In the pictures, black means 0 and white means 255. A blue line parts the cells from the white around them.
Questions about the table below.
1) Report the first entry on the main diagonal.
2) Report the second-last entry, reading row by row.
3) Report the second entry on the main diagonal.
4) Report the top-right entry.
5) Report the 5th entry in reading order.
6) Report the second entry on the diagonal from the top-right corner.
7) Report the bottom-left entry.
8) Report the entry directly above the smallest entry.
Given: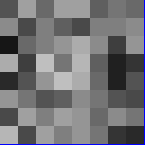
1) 83
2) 52
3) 73
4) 105
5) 160
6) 127
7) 182
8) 139

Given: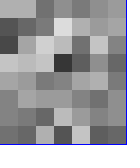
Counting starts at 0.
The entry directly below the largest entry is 187
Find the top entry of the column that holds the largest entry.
143
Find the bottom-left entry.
113
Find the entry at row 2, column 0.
72
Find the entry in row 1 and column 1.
103
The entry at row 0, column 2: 113
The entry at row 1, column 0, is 84
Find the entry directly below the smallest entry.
131
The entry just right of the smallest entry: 94
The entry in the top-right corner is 155
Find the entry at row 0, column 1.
176
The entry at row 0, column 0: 176
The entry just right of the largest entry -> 176
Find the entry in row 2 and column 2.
208

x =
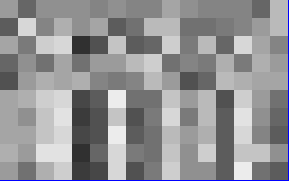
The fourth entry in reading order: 144
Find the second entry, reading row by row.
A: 102
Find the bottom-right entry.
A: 92
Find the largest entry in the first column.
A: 175
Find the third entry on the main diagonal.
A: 206
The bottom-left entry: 155
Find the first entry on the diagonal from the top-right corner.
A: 186
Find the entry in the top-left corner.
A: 155
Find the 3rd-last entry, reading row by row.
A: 236
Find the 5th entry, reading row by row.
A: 144
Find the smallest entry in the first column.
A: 81
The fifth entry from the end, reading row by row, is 144
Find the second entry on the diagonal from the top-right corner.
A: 155
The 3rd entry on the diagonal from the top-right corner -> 215

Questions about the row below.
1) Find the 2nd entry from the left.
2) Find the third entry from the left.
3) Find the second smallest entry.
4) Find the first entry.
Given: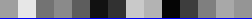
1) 231
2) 115
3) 17
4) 159

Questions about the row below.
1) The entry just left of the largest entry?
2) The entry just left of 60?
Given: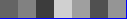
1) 60
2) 129

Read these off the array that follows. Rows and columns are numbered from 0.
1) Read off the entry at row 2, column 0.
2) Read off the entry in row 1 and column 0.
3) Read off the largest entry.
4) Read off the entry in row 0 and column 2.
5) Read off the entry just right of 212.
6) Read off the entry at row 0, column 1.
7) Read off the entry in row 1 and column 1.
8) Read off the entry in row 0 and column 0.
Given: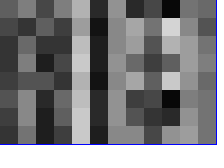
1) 52
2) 71
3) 212
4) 71
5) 136
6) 126
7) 52
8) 95

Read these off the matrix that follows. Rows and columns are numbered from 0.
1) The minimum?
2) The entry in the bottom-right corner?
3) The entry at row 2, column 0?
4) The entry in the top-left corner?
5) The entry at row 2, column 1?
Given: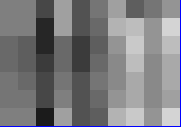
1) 27
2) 212
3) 105
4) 127
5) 94
